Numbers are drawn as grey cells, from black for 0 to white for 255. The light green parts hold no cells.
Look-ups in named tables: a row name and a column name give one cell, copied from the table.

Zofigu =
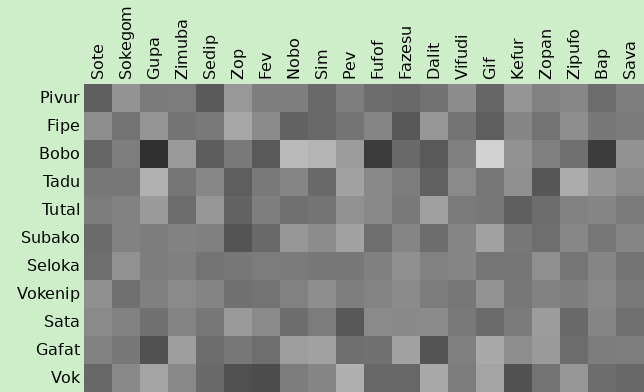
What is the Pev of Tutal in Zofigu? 145
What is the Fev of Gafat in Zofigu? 110
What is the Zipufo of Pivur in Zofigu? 135
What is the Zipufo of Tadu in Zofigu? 172
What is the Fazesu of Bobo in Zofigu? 106
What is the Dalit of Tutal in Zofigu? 159

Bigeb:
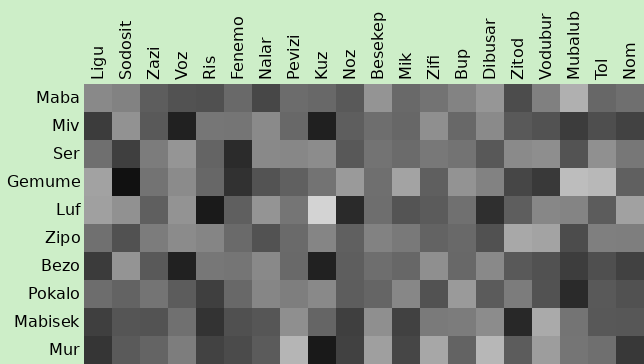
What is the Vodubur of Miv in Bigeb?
82
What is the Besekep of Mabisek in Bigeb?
143
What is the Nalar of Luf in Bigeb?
148
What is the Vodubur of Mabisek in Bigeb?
170
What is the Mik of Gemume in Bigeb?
163
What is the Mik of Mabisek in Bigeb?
65
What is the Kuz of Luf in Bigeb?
211
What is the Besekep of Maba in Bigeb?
148
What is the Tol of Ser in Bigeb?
144
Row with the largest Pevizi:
Mur

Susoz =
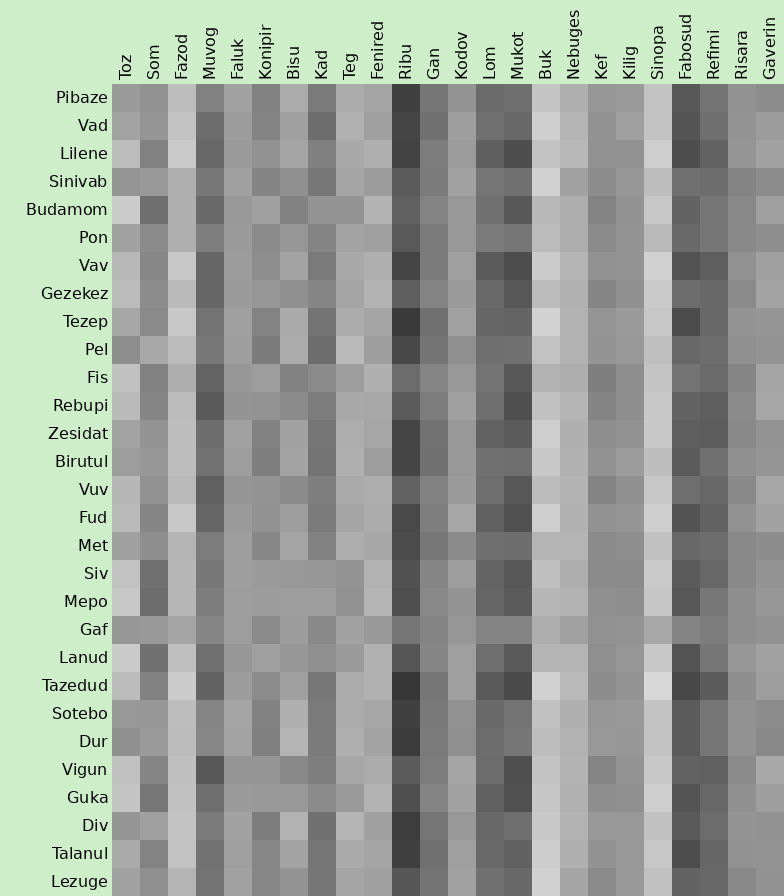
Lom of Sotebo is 106
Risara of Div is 148
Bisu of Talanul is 163
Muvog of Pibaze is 129
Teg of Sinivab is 164
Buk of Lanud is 181
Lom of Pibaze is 107
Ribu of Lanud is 86
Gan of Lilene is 125
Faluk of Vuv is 149
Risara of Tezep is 148
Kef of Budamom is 131
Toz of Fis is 193
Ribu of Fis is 108
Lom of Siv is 100
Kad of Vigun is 126
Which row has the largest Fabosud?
Gaf

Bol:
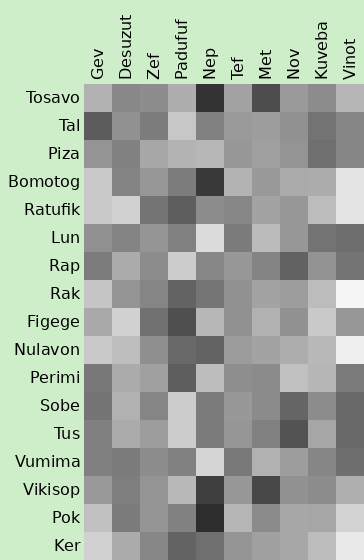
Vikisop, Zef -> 148
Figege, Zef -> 113
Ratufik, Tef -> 135
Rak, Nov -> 157
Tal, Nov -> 145
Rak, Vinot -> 245
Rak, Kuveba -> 188
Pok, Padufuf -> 129
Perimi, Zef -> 160
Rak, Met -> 163
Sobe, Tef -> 152
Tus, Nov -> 83

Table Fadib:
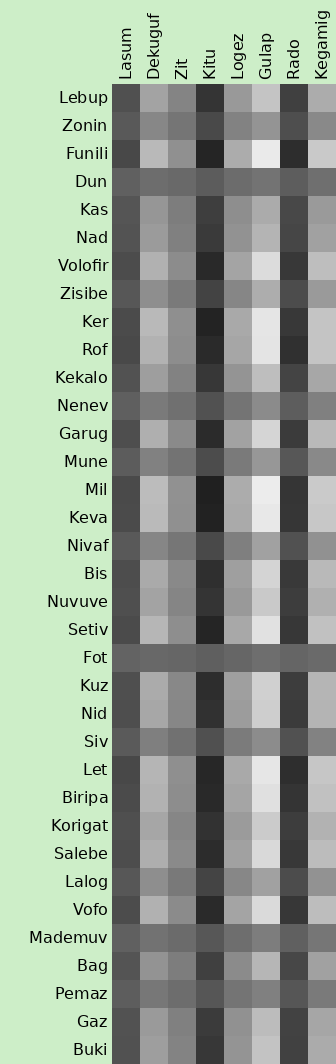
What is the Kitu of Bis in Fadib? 47
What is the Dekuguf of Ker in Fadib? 185
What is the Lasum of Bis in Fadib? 77
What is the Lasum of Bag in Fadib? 84
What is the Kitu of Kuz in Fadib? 45
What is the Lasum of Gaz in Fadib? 82
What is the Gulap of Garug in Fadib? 213
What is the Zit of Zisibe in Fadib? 122
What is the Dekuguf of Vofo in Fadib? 177
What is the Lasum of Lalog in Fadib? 87
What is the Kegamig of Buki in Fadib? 171
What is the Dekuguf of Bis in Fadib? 170
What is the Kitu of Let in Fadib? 39
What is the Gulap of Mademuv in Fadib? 125
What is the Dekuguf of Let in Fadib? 181

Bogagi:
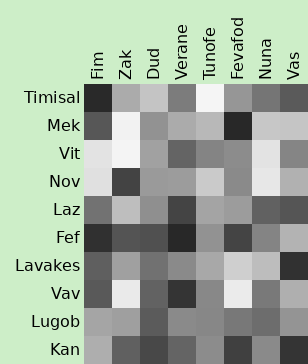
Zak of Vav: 234
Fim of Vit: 227
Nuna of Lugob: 109
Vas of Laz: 85
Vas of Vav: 175
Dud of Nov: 154
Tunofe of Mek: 184
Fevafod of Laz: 156
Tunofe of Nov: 202
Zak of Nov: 67
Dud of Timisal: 196
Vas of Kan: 52
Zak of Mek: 242
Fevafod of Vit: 140
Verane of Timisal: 124
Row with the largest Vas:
Mek

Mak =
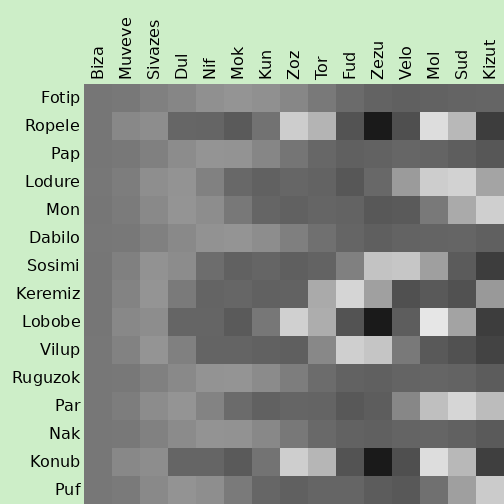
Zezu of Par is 93
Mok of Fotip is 148
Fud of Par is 88
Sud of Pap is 94
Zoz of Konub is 206
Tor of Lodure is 99
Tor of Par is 100
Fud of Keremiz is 213
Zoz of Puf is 96
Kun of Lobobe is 119
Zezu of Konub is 26
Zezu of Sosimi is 195
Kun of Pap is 134
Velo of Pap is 102
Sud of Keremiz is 81
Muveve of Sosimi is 128

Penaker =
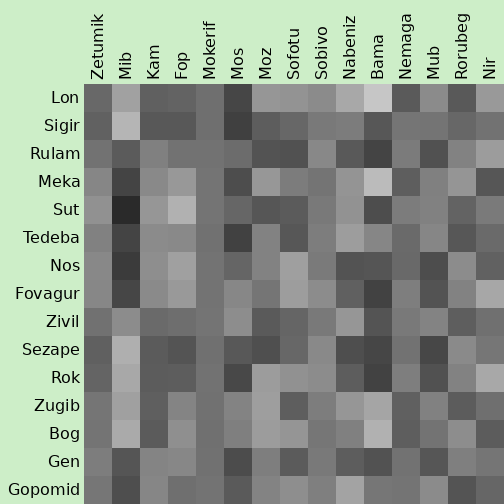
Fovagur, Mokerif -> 115
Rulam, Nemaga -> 123
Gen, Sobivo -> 121
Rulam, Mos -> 108
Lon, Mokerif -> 111
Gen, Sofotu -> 91
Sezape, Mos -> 88
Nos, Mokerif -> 115
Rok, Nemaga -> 126
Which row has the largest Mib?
Sigir

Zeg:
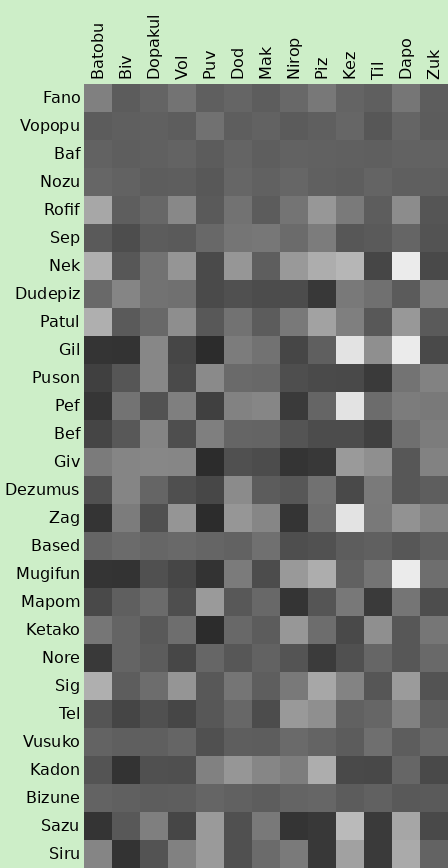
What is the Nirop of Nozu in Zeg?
102
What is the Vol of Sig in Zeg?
149
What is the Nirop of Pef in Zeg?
58
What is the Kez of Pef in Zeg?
227
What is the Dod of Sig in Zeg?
117
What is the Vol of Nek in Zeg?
149
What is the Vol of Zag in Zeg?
149
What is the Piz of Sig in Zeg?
167
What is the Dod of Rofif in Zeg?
114
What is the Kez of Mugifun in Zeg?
97
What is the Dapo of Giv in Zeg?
87
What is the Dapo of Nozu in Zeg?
95

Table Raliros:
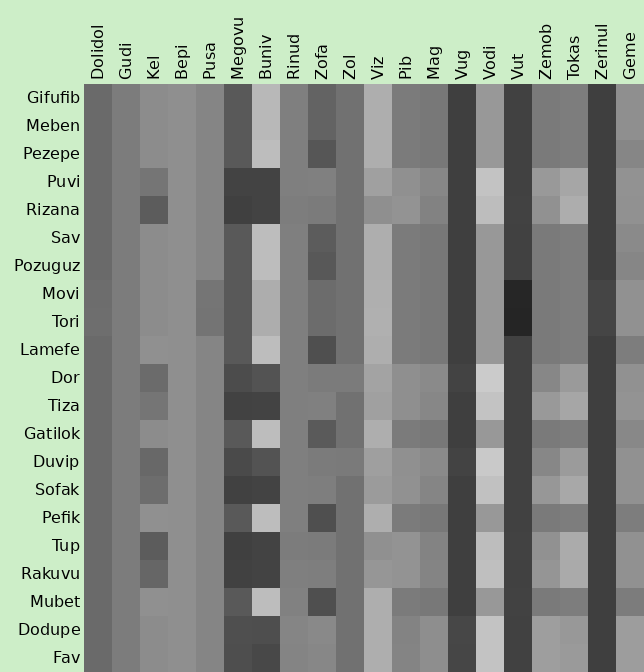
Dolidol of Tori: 110
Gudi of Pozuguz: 124
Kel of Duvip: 104
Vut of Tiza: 65
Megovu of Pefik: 89
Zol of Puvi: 113
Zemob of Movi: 122
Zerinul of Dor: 63
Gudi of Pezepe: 124
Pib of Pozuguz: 123
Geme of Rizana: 145
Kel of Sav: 140

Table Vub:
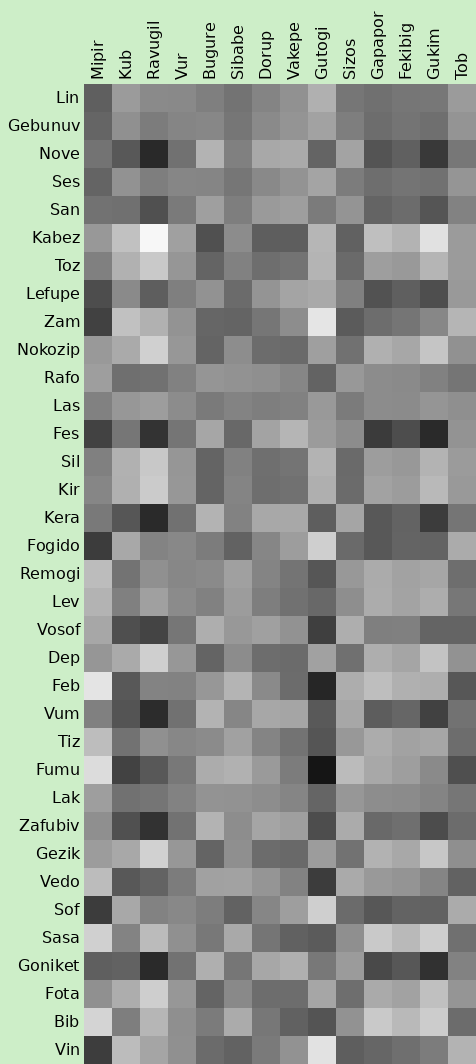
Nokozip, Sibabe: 141
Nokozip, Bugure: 100
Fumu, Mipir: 220
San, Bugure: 159
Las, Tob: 143
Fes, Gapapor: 59
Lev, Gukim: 173
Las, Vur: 140
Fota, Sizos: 110
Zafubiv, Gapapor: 105
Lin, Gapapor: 112
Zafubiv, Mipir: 143
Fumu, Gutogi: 21
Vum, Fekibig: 102
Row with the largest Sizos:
Fumu

